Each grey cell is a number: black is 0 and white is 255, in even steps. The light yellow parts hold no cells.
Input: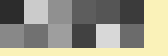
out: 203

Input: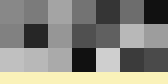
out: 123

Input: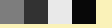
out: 50

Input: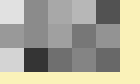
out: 139

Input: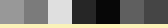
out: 123

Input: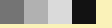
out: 177

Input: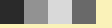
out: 146

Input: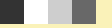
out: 255

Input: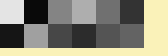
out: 9

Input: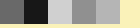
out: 23
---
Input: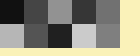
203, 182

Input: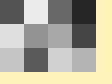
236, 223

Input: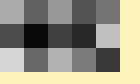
213, 193

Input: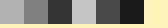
196, 176

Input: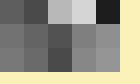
213, 184

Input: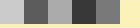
203, 171

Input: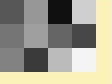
244, 207
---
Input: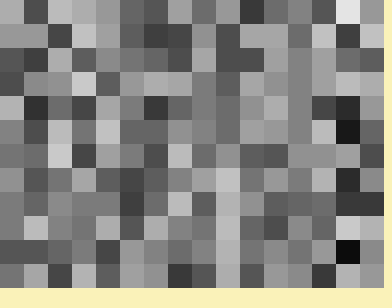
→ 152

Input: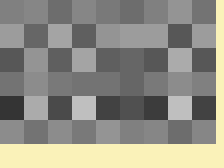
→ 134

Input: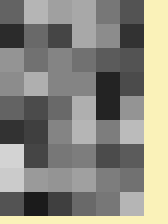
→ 181

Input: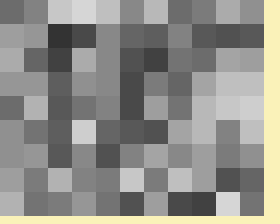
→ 115

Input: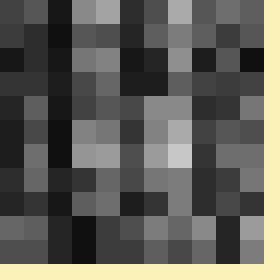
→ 124
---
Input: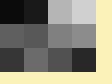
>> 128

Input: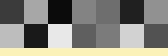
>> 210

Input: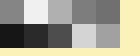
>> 212

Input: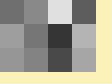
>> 53

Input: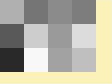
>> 154

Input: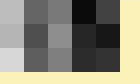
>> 38

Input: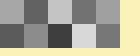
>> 216

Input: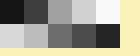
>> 76

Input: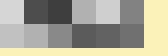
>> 99
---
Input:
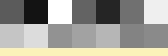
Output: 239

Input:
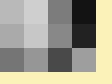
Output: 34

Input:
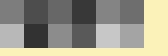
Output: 110

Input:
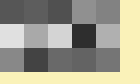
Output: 176

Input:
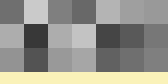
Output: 119

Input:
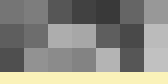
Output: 187

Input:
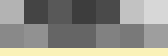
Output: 215
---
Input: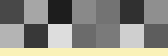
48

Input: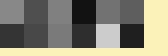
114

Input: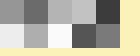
194

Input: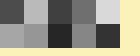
111

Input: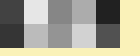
172

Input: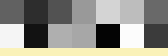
189

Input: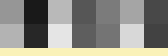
165

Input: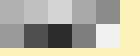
170

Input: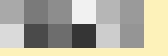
182

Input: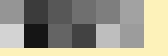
126
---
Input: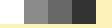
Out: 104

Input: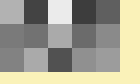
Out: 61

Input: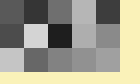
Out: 182

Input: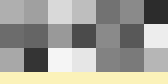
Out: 138

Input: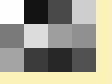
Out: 73

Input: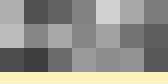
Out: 168

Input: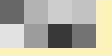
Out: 205

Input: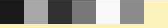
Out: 248

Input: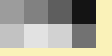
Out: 94
